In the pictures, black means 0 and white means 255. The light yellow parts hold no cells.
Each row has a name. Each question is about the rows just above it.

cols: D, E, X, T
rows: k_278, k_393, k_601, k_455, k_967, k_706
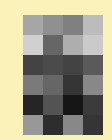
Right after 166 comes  144
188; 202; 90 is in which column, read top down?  T
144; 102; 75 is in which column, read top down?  E

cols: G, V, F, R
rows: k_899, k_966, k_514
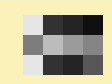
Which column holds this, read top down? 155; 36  F
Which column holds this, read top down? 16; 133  R
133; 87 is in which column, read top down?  R

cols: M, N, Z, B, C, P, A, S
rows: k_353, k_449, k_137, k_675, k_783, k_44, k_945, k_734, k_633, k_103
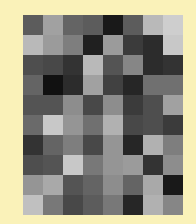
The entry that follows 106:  200
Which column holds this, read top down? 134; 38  P

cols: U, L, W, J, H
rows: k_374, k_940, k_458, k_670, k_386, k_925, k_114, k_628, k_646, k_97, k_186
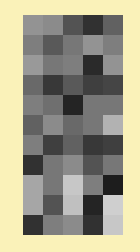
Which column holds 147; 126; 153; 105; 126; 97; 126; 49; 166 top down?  U
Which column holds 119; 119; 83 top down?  L
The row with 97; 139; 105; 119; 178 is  k_925
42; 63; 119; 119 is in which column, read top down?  J
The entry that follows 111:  36
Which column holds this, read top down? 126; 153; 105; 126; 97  U

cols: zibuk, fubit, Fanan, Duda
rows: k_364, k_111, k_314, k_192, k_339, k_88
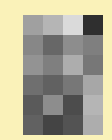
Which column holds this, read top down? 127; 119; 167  Duda
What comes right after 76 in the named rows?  181
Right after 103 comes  141
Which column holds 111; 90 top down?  zibuk
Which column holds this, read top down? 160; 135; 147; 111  zibuk

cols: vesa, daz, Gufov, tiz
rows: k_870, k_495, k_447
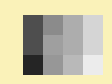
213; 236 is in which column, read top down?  tiz
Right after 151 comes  185
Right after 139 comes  173
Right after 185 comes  236

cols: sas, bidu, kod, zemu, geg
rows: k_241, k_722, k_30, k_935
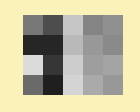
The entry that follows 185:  152
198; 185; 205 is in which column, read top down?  kod
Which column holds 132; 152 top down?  zemu
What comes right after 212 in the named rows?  170
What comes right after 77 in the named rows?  198
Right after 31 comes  212

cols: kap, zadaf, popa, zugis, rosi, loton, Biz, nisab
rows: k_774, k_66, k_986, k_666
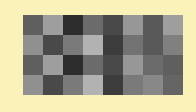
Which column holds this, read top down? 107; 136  Biz
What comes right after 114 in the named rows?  89

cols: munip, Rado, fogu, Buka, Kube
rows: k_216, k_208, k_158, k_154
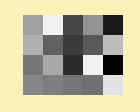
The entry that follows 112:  226
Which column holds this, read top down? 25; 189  Kube
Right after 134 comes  126
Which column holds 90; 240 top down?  Buka
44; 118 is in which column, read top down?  fogu
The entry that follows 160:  240

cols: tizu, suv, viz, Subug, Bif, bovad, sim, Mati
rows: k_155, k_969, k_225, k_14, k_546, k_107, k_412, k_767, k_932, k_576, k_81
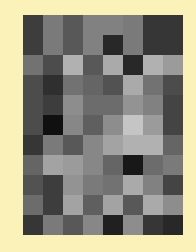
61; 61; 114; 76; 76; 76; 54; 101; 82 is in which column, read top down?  tizu
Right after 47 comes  114
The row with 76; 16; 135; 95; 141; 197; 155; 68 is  k_107
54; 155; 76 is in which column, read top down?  Mati

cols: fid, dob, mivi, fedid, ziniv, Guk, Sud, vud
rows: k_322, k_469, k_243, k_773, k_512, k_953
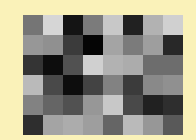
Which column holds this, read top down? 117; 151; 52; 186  fid
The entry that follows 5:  164
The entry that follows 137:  144

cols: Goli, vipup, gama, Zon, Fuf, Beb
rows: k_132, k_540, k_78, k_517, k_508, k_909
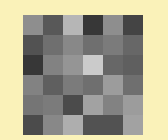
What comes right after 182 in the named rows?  55
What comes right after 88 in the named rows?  182
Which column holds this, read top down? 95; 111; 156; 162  Beb
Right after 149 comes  203
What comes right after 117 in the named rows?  123
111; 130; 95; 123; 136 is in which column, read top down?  vipup

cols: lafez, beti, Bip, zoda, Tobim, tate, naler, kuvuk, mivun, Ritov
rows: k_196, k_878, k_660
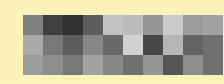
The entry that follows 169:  120
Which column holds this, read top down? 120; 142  beti

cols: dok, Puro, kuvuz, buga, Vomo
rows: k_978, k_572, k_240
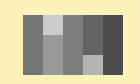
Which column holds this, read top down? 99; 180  buga
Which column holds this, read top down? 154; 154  Puro
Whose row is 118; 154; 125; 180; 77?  k_240

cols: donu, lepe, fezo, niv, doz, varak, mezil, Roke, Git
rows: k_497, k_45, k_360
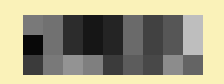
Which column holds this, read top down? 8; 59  donu
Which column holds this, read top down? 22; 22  niv
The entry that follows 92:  72
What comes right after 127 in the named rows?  59
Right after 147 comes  127

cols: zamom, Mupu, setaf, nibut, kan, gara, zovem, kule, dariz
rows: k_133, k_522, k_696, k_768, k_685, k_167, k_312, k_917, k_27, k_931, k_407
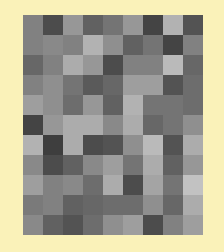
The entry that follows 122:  129
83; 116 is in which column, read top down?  kule
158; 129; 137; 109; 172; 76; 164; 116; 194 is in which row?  k_27
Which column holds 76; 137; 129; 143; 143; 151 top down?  Mupu
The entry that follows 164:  116
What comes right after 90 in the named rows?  103

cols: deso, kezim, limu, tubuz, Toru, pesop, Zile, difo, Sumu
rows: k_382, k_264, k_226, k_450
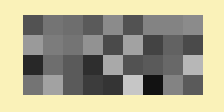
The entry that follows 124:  116
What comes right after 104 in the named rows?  183
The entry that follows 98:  74
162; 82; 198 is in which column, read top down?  pesop

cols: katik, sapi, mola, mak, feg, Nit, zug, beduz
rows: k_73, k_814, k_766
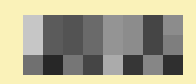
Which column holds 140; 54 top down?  Nit
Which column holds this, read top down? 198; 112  katik
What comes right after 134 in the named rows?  47
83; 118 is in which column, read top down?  mola

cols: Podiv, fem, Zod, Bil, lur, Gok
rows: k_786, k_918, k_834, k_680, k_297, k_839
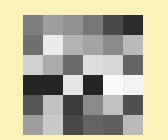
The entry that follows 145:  119
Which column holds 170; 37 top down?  fem
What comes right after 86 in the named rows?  193
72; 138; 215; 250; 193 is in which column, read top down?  lur
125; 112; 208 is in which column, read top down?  Podiv
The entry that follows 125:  158
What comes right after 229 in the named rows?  37

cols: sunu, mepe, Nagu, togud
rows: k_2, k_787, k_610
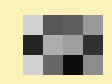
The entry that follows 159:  49
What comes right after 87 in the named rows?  95
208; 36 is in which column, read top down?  sunu
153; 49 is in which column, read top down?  togud

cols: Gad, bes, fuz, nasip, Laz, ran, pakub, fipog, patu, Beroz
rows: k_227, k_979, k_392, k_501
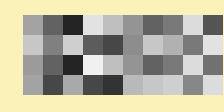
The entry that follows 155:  98
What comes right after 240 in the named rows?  191

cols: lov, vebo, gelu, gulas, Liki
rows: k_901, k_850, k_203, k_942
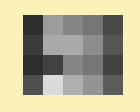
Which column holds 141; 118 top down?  gulas
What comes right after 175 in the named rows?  148
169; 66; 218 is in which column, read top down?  vebo
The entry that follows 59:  169

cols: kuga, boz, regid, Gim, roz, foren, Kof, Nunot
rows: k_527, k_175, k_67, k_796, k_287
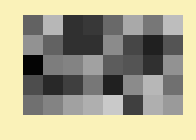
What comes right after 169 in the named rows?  119
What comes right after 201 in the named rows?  63
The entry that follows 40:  63
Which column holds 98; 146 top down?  kuga
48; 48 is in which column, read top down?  regid
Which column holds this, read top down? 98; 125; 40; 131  boz
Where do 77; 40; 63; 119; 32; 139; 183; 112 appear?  k_796

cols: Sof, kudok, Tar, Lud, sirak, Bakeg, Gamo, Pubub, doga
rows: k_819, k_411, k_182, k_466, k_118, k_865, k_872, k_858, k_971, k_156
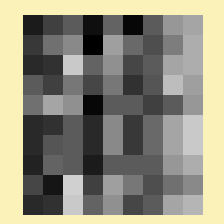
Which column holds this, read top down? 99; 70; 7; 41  Lud
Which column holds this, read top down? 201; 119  Tar
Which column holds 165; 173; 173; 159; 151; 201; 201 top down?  doga

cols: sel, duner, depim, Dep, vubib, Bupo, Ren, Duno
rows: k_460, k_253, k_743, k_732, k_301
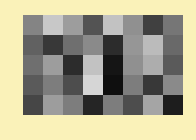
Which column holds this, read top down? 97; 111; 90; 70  sel
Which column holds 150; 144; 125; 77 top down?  Bupo
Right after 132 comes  200
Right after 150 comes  187

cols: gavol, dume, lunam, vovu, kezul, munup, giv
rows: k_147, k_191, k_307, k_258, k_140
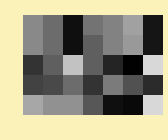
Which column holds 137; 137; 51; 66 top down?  gavol
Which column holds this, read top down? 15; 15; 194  lunam
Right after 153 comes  21
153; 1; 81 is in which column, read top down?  munup

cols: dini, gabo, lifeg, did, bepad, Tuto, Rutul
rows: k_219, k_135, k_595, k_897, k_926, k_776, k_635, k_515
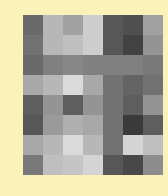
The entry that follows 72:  141
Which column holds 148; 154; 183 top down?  gabo
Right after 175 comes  168
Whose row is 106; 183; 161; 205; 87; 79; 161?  k_219
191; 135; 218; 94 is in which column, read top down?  lifeg
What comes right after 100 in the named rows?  114
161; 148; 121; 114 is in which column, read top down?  Rutul

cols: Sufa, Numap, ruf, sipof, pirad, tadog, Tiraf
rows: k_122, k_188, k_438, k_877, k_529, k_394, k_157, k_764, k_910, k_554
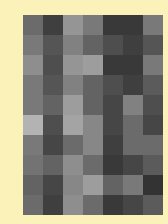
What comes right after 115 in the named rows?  99
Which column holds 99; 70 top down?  Numap

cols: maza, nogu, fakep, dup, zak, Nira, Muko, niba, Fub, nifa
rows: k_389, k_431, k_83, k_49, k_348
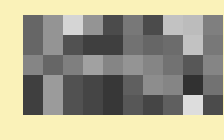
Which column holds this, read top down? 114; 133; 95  niba
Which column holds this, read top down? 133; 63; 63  maza
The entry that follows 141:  133
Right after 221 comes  75
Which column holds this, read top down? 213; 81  fakep
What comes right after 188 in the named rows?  127
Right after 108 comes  194

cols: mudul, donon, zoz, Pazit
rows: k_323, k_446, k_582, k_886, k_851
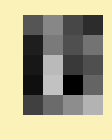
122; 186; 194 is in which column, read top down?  donon
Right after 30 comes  122
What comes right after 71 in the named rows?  44

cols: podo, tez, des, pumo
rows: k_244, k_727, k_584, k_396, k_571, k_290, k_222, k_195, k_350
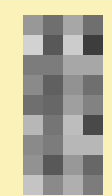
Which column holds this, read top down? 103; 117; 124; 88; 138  tez
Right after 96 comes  146
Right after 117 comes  189
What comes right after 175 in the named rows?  124
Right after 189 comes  73
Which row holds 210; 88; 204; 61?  k_727
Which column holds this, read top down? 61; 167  pumo

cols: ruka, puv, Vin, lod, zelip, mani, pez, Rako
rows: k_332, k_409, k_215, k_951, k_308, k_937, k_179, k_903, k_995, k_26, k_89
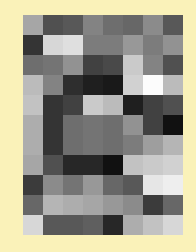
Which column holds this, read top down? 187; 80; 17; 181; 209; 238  Rako
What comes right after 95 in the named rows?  39
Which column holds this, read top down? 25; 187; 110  zelip

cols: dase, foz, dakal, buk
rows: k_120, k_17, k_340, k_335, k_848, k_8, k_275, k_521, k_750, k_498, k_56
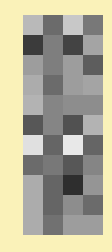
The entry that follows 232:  101
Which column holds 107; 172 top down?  dase
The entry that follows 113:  157
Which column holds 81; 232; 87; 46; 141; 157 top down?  dakal

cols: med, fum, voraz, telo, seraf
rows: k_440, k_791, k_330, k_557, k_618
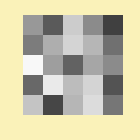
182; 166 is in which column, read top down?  telo
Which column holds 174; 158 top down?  fum

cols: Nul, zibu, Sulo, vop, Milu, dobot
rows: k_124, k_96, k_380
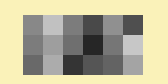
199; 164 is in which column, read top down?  dobot
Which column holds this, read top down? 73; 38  vop
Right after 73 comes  144

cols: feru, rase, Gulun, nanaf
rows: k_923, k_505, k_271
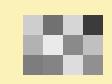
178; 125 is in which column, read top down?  feru
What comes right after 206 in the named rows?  113
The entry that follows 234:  138
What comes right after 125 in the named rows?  132
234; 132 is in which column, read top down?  rase
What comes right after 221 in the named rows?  144

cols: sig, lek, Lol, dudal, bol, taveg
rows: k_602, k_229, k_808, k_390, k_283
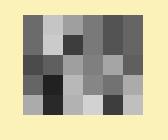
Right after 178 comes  210
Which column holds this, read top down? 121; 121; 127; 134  dudal
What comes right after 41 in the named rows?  178
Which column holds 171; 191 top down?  taveg
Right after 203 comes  61

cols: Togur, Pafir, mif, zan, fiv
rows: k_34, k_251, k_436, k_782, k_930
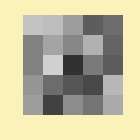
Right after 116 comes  170
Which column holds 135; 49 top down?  mif
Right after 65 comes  141
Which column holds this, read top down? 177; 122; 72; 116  zan

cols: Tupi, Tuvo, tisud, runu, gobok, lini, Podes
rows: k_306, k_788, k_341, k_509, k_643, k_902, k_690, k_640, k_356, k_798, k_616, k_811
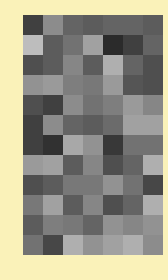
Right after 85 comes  79
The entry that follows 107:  161

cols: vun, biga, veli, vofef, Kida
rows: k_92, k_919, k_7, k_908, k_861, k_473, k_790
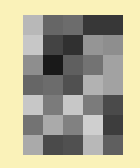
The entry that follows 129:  207
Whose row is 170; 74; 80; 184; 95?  k_790
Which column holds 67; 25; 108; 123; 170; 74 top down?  biga

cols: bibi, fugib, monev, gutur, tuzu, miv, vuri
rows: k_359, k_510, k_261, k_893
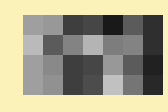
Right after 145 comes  62
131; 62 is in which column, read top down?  monev
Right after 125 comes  131
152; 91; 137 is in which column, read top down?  fugib
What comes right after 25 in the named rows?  91
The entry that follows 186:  91
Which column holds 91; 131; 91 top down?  miv

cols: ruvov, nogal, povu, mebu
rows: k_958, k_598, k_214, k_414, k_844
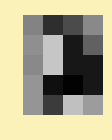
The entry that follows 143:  198
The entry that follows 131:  46
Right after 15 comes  2

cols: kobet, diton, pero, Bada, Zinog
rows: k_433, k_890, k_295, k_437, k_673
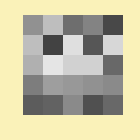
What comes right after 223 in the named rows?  86
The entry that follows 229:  209
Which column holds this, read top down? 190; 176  kobet

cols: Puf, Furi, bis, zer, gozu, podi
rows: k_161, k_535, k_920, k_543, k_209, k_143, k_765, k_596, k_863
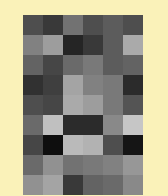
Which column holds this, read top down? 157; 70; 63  Furi
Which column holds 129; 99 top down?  Puf
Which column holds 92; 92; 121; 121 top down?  gozu
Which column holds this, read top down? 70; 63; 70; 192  Furi
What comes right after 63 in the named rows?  164
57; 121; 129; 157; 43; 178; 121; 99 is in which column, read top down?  zer

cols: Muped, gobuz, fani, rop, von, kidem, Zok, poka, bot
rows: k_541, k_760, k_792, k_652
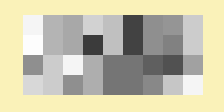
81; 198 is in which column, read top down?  poka
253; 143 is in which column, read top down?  Muped
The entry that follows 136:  198
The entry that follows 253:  180
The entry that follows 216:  204

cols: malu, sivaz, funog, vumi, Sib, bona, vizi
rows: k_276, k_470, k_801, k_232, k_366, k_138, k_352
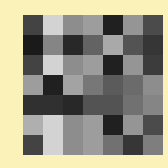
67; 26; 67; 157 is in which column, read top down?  malu
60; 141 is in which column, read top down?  vizi
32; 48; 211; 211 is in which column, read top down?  sivaz
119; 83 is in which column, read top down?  vumi
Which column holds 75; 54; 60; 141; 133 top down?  vizi

